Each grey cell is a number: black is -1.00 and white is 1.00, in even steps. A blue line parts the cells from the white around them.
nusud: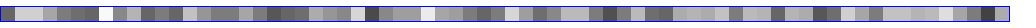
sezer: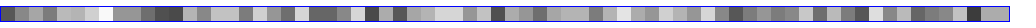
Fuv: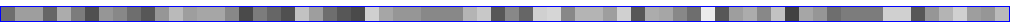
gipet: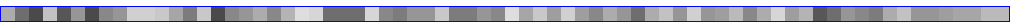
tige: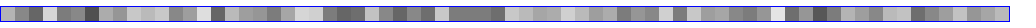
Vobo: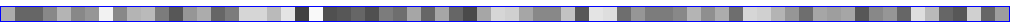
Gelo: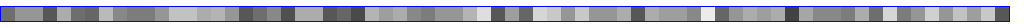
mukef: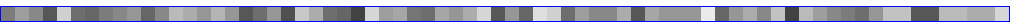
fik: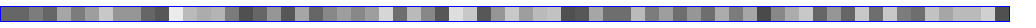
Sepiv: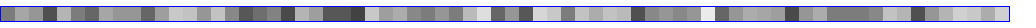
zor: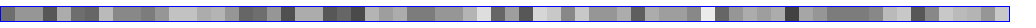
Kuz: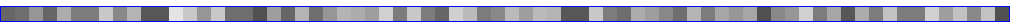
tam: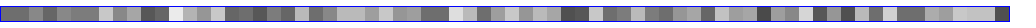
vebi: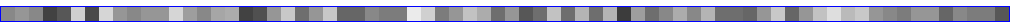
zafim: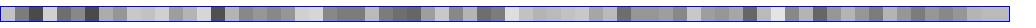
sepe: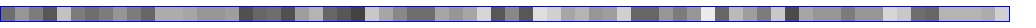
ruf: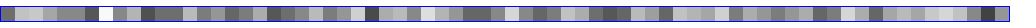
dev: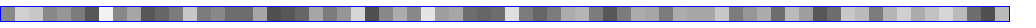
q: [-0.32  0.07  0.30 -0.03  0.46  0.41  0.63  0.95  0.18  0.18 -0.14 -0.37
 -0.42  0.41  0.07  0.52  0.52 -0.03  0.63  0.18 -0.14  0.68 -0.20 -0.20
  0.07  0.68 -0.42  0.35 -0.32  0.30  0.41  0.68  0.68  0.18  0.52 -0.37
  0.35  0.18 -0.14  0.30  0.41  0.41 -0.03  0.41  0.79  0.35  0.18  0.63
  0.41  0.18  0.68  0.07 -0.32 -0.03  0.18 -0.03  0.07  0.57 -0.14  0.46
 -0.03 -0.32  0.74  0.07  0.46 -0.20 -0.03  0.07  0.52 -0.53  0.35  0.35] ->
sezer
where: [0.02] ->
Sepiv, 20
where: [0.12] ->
Vobo, 51
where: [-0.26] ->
zor, 46
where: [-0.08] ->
mukef, 30

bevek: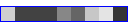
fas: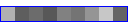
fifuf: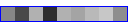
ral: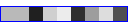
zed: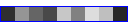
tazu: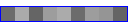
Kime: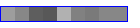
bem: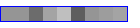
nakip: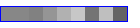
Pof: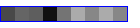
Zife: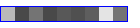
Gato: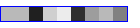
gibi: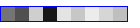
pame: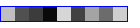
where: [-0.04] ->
Kime, 7
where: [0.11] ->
fifuf, 9

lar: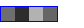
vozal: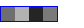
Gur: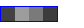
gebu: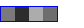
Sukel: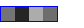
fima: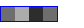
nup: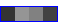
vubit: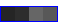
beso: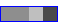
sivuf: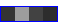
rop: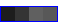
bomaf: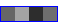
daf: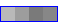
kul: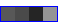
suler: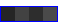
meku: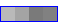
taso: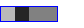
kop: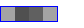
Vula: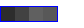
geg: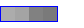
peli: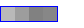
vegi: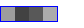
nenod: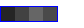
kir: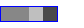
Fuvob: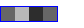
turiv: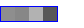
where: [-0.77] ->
rop, 1
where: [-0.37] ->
kop, 2
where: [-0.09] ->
Sukel, 1
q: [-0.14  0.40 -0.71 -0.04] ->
vozal
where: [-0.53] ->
Gur, 4

